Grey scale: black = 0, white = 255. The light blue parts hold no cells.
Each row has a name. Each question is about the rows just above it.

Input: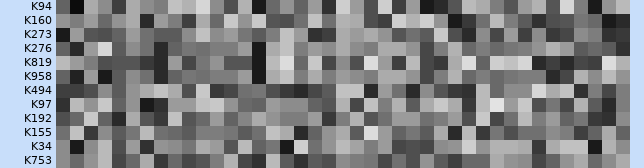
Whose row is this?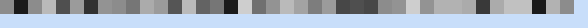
K34
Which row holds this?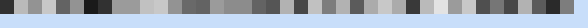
K97
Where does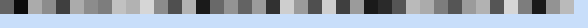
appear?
K94

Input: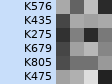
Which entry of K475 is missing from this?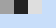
176
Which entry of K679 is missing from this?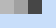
134
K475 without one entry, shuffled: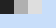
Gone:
161
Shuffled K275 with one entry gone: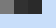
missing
128
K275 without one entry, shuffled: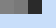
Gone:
49
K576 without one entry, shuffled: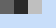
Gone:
169
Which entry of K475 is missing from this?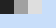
176

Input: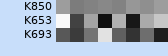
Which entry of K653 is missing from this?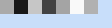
16
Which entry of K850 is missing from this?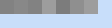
151
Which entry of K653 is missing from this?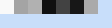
198
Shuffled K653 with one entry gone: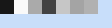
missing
16

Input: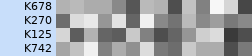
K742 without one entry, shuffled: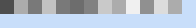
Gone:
165
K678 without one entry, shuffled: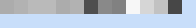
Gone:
86
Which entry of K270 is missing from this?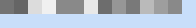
226
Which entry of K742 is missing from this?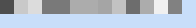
144

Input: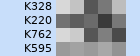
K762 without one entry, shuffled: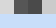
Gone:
127
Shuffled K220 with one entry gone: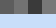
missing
107
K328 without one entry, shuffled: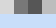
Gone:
195

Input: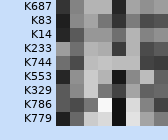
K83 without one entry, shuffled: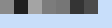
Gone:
83
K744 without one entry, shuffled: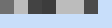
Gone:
195
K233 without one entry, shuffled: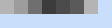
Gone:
172

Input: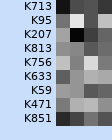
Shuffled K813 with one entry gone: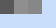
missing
108
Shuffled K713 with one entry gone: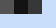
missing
76
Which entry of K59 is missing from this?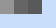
156

